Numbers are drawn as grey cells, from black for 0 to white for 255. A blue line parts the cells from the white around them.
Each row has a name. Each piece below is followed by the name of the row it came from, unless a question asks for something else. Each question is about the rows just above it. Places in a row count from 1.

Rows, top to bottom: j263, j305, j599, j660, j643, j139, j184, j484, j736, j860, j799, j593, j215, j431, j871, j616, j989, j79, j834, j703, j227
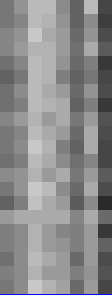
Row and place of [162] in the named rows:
j227, 5
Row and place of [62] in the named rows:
j305, 8
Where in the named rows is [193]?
j871, 3
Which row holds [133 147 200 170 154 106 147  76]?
j599

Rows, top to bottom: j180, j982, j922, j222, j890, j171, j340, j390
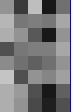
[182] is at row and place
j982, 1
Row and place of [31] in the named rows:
j390, 4
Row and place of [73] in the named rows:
j390, 3
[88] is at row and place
j922, 3
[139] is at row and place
j890, 1

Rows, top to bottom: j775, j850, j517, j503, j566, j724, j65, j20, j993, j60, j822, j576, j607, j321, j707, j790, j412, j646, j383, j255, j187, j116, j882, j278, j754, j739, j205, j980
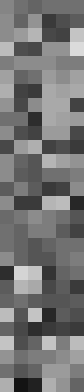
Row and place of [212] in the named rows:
j255, 2
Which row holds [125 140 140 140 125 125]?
j566
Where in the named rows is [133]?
j775, 1
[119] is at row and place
j790, 2
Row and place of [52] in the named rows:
j255, 4
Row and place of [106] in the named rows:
j790, 1
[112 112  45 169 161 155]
j993

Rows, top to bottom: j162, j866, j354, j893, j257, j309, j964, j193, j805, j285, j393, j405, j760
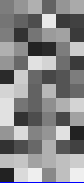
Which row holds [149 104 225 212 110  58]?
j257
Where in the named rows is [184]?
j964, 4
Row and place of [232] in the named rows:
j866, 4
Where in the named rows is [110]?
j257, 5
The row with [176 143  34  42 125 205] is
j893
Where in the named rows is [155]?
j354, 4
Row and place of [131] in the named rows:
j285, 3

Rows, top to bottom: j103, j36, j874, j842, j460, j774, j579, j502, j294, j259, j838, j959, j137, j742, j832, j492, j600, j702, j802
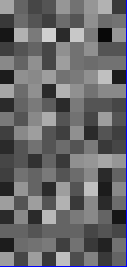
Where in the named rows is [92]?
j502, 4
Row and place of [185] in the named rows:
j492, 4
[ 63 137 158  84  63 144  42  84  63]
j259
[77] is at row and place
j802, 6
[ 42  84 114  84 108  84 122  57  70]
j838
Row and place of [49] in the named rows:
j959, 3
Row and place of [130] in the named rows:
j802, 7

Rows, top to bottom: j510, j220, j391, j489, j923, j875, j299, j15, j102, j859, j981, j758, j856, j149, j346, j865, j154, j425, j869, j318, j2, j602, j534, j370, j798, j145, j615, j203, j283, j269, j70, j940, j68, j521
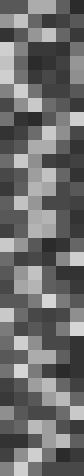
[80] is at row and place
j70, 5
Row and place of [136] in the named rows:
j869, 5

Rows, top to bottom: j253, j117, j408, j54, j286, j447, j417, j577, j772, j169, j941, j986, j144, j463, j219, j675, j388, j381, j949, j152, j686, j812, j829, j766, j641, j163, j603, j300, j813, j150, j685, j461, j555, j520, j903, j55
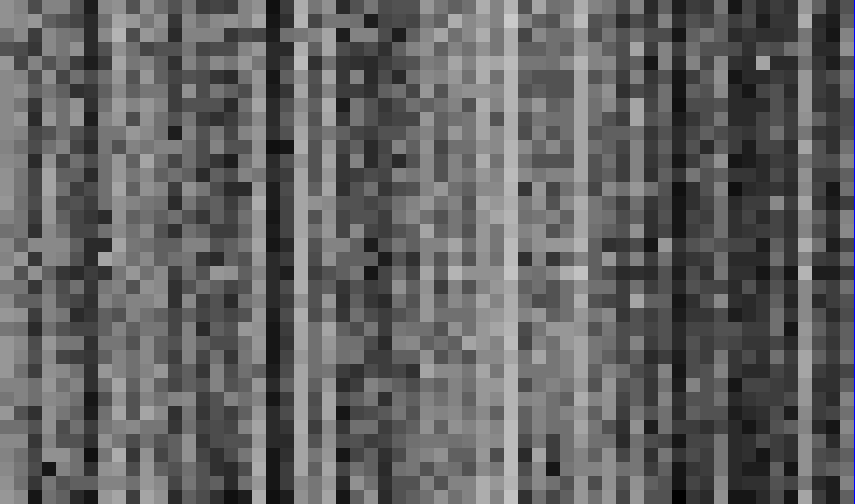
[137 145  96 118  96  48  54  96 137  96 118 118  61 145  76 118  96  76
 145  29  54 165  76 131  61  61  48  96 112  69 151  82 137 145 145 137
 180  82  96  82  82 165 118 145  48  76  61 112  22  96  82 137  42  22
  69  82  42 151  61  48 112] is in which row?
j417
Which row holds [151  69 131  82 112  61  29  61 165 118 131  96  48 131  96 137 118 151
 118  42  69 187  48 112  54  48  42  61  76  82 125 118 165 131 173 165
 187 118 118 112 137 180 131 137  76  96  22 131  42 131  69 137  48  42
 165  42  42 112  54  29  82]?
j286
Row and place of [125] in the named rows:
j286, 31
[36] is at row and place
j812, 57
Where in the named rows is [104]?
j941, 39
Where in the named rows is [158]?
j577, 9
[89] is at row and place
j150, 28

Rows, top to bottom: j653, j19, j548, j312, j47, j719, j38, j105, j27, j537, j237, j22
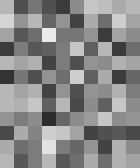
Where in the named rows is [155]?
j27, 7
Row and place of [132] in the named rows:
j537, 3
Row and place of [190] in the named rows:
j653, 8

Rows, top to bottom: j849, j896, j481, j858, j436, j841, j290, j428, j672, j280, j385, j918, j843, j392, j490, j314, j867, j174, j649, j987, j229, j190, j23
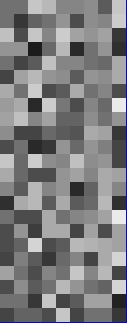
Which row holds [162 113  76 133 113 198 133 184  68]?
j987
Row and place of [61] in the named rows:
j867, 3
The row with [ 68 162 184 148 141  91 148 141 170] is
j841
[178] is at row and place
j174, 7
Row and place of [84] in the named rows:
j280, 6
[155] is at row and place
j428, 1
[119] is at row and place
j428, 5

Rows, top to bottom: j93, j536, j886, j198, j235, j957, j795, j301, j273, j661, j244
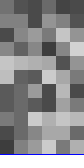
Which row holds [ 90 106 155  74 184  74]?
j795
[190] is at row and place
j957, 1
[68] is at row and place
j93, 5
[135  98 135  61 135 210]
j198
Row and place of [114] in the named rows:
j93, 1

